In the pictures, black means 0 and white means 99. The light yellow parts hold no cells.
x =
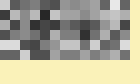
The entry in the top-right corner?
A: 39
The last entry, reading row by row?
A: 44
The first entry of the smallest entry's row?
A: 23
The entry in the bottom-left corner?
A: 39
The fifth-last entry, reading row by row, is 63
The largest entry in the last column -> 85
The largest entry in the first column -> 85
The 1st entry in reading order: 80
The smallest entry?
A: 15
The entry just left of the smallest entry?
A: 72
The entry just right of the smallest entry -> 76
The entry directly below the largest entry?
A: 76
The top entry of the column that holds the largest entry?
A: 90
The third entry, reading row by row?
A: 44
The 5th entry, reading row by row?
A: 35
